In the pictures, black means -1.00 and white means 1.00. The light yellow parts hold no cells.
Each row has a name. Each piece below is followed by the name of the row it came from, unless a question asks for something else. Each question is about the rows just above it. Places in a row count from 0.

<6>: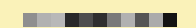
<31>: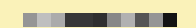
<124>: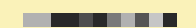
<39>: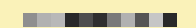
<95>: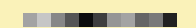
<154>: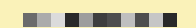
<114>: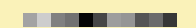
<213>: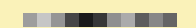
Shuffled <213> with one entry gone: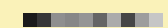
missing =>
[-0.27]
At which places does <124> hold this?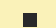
2 3 5 10
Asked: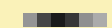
<213>

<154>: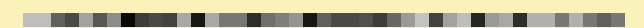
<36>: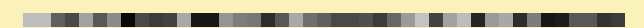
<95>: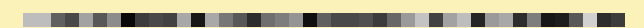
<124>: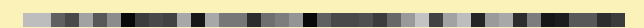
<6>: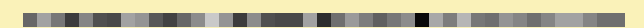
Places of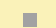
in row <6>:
1 7 20 38 39
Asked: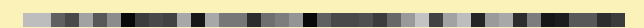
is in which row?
<124>
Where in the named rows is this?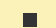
<36>, 41
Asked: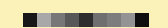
<95>
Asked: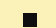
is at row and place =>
<95>, 20

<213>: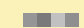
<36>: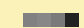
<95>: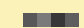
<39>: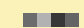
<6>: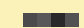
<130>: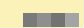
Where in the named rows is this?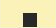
<6>, 2
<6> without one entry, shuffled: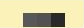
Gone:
[-0.41]
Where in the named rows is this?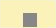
<36>, 1
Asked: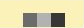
<39>
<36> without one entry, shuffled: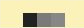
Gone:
[0.01]
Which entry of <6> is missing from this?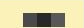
[-0.36]
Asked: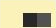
<6>

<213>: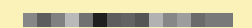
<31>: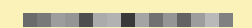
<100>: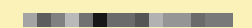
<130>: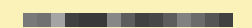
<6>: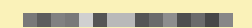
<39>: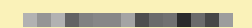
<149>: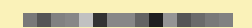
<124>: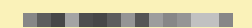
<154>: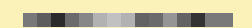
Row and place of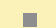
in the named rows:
<6>, 10
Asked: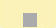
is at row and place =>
<31>, 5

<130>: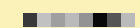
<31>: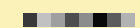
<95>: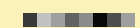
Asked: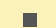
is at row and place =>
<130>, 6
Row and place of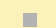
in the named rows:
<31>, 7

